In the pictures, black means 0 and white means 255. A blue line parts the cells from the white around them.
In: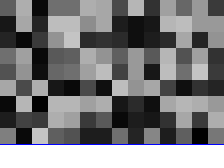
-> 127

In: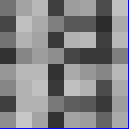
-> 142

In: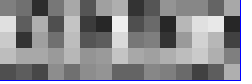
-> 79

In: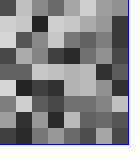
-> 64

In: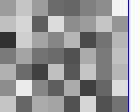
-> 198

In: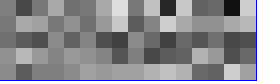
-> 139

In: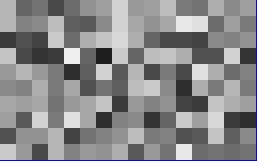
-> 202
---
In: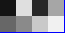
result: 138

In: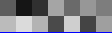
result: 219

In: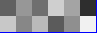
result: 135

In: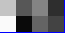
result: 10

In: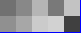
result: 167

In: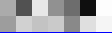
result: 209

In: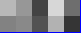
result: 137

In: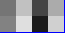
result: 223

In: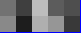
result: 29

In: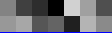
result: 167
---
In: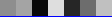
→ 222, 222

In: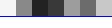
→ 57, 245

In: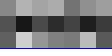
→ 44, 207

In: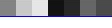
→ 18, 230

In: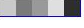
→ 153, 223

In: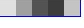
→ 83, 224

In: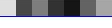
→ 50, 223

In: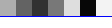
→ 120, 243

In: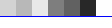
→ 126, 254

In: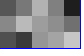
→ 157, 198
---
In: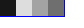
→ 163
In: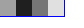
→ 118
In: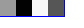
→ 248
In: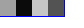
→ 198
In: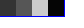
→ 203
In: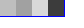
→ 216
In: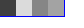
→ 134
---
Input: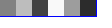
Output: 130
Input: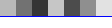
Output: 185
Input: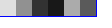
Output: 223
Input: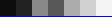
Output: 12
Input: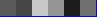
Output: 90
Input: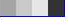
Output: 164
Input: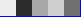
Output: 237
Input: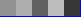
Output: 145
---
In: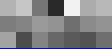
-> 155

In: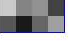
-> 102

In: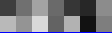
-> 217

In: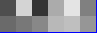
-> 136

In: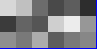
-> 85

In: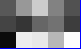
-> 102
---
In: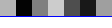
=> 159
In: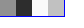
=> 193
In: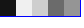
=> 149
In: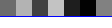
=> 129
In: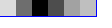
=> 191
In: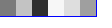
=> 159
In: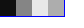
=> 173
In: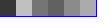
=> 171
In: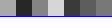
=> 120
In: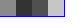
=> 198
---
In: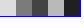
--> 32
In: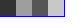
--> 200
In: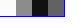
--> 98
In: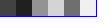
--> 240
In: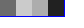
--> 33
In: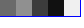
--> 240
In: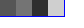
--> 207
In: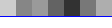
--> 174
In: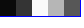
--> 87
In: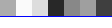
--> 63
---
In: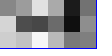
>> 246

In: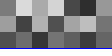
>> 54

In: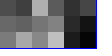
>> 136

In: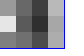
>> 76

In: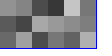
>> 76

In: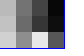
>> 232

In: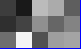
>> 81

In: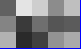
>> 64
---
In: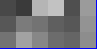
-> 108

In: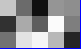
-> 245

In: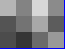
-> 53

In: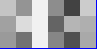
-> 134

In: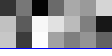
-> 127

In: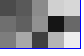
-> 63

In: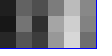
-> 152

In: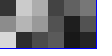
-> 90

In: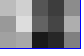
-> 25
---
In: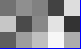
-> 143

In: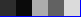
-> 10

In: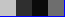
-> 47

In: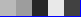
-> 157

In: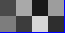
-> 169

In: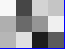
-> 70

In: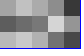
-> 193

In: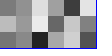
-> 145
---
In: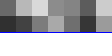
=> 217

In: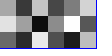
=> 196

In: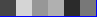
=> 151

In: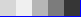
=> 182

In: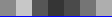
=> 86

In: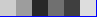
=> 40

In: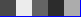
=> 100
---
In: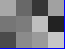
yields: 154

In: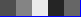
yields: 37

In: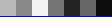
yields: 101

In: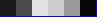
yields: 155

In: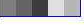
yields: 222

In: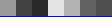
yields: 99

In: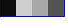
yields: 168

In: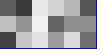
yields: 218

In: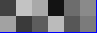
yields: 87

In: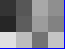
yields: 115
